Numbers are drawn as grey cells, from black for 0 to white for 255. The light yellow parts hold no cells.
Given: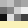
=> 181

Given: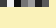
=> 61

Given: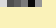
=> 218

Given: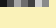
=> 22

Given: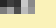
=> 38

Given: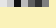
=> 229

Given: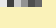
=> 233

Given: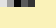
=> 226
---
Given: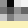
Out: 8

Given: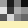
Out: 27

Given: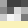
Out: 63

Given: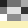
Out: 114

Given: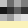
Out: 109

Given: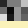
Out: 125

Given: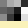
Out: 170

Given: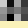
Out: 15
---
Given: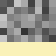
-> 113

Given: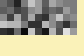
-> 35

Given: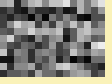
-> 93

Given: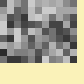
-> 56

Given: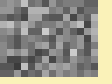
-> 98

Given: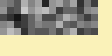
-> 188
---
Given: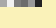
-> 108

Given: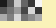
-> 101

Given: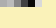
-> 65

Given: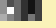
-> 49

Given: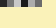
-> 25

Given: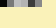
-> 179

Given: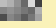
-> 105
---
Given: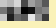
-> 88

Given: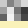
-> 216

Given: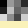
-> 43

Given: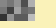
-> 175

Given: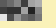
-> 174

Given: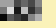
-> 133
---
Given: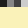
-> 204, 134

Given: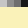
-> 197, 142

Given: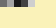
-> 206, 165

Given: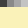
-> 195, 167

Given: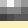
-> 248, 192

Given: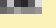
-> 220, 192

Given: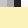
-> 250, 197

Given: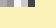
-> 247, 202
